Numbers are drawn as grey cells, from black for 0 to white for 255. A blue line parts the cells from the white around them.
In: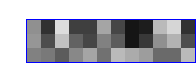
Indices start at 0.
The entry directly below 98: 136
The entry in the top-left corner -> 144
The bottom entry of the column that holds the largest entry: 92
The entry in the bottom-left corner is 129
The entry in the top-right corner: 49
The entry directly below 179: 106
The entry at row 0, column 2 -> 221
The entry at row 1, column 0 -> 150
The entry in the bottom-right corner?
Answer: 186
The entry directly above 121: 77

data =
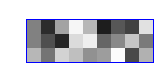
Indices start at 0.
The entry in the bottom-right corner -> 177
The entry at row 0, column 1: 44
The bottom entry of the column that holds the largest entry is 252
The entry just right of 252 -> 73
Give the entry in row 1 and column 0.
129
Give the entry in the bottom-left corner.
183
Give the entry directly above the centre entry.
183
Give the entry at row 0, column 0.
129

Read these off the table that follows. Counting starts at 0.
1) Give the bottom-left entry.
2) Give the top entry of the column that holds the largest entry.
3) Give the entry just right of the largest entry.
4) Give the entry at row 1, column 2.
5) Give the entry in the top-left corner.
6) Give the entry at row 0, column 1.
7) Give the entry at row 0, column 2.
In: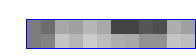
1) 124
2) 182
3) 189
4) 197
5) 124
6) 109
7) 168

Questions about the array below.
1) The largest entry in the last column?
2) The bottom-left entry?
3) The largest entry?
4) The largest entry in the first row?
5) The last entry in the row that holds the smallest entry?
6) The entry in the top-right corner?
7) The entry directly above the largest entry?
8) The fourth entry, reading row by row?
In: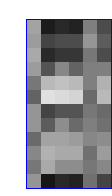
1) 185
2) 149
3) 224
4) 163
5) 68
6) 76
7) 185
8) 34

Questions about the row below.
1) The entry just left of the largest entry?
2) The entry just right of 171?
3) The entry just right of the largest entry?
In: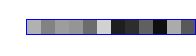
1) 108
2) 88
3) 30

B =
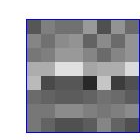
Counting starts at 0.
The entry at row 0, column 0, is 86
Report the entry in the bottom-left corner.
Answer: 119
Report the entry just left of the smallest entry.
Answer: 86
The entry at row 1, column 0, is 133
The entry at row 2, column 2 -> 153
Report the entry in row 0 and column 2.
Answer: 113
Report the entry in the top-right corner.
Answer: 107
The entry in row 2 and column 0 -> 119
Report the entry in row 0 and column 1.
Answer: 127
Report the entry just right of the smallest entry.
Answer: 198

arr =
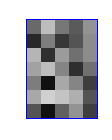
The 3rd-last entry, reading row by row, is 97
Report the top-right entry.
147
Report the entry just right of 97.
147
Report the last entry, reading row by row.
62
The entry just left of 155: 47
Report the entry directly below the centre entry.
168
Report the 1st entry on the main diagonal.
105
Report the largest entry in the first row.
189
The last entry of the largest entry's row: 84
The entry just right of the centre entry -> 47
